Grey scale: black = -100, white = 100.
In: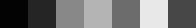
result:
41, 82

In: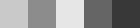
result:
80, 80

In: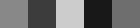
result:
60, 60

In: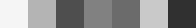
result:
1, 92

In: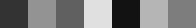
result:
76, 76

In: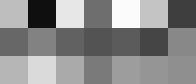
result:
-35, 97

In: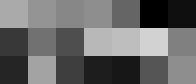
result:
44, 65
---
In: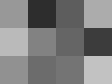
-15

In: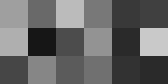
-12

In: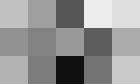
-88

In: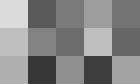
12

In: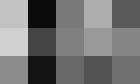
-18

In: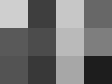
-56

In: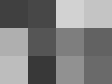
-56

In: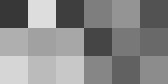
5
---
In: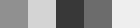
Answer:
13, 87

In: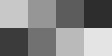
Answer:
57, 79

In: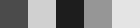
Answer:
-41, 79

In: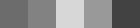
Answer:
-15, -48

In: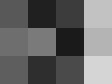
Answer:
-31, 67

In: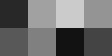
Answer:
-69, -47

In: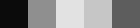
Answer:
-91, -27

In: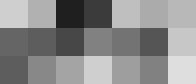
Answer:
62, 74

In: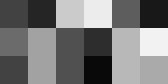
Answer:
-48, 33
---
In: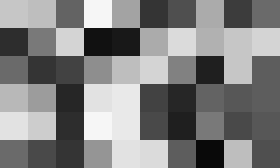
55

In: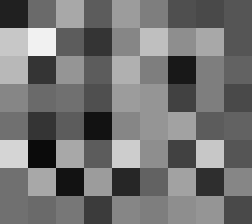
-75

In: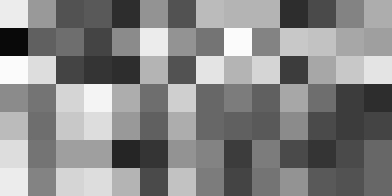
85

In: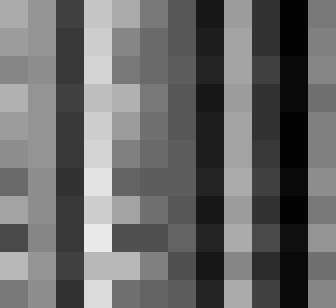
34

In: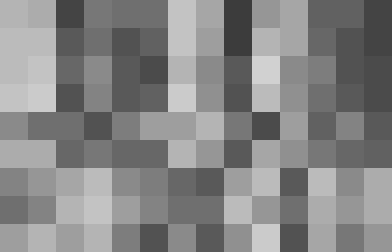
41

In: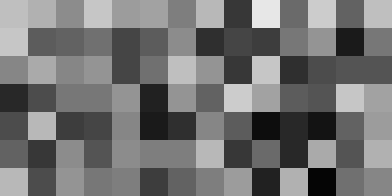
50

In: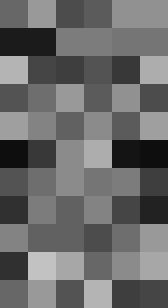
-19

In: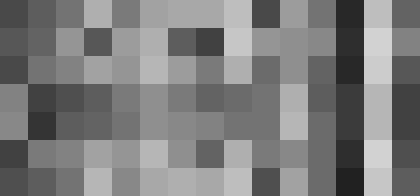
-43

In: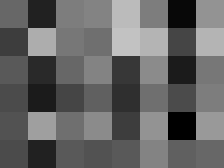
-19
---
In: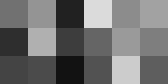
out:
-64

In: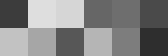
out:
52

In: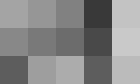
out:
7

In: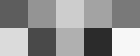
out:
72

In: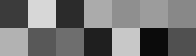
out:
40

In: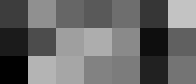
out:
-79
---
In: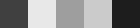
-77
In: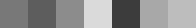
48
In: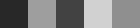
12
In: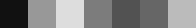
47
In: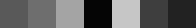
-73
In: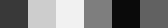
-24
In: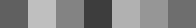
-14
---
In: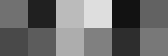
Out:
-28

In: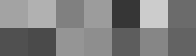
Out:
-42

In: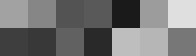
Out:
-56

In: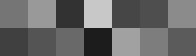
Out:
-34

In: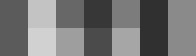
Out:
64

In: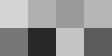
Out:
-69

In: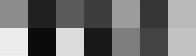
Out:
-91

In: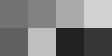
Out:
50
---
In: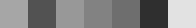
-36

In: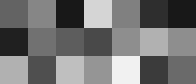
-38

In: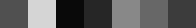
67

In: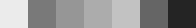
-5

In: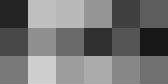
62

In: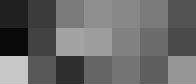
-31

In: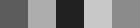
36
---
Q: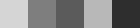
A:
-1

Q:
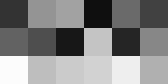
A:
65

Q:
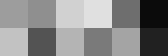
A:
52

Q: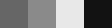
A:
-20

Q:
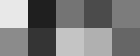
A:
38

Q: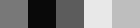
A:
-6
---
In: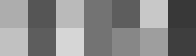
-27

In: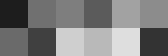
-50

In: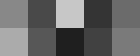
-32

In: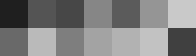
46

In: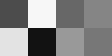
-86

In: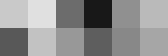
52

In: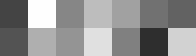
37

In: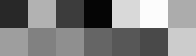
1
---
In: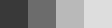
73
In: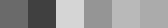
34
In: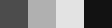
-86
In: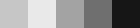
-83
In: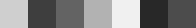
-40
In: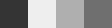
-13
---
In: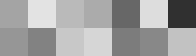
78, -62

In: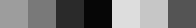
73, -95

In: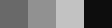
52, -90

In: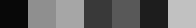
51, -94

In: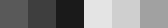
79, -80

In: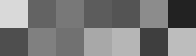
70, -73
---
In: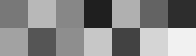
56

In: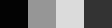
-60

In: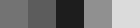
-10

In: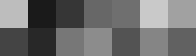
26

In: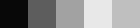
27

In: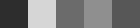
-16

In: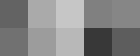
33

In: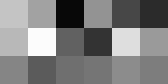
54

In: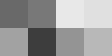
44

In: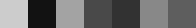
7
